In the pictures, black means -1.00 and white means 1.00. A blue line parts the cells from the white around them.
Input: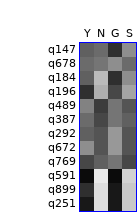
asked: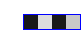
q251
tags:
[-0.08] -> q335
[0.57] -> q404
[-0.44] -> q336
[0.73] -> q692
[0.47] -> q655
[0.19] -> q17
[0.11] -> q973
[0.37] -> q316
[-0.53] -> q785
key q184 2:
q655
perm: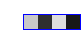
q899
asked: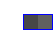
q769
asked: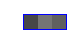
q387

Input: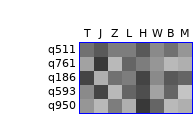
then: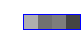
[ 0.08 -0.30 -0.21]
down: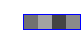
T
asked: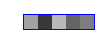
q761
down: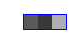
J
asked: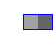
q593
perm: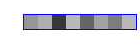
q761

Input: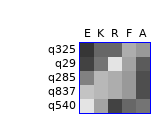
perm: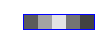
q29
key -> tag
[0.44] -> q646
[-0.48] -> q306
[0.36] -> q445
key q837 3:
q445

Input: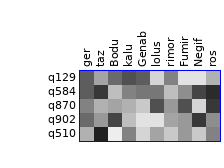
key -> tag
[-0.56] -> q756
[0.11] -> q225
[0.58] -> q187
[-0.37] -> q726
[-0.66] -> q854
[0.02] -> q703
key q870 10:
q756
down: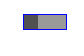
Fumir
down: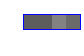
ger
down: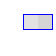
Genab

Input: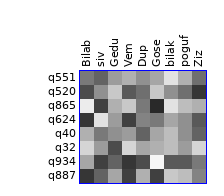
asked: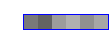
q551
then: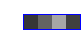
[ 0.38 -0.50  0.57]
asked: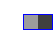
q624
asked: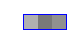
q40
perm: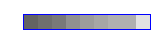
q551
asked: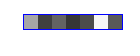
q934
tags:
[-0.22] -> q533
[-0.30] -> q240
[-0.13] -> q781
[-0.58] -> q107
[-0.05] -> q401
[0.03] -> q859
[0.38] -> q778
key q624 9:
q240

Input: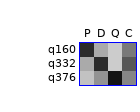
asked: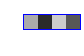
q332
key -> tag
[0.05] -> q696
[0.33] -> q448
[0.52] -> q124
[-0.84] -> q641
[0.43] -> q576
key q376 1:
q124
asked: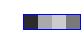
q160
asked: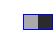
q332
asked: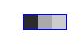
q160
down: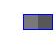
C

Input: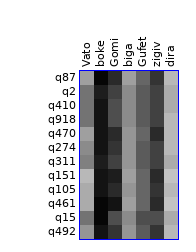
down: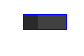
zigiv
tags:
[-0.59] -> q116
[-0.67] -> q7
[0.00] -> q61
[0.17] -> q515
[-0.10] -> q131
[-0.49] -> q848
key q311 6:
q848
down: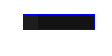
boke
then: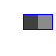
[-0.29 -0.49  0.34]

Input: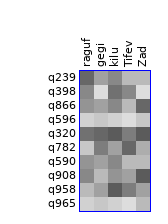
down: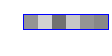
raguf
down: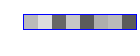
Zad
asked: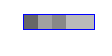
q239

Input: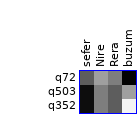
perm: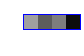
q503
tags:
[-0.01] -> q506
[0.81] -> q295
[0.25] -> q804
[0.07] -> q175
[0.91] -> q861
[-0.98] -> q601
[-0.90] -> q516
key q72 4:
q601

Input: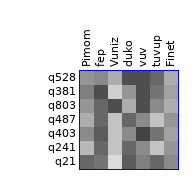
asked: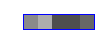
q528
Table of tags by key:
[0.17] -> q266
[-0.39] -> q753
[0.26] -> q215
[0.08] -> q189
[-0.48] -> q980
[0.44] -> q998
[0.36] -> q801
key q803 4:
q801

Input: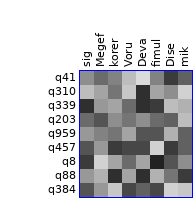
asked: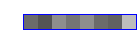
q203
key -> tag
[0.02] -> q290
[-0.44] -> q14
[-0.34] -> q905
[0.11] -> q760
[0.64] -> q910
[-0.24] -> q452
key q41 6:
q290
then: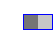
[-0.63  0.29  0.11]
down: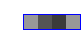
sig

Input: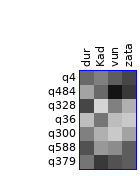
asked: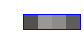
q588
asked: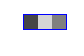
q328
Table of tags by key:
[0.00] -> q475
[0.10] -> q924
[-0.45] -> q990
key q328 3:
q475

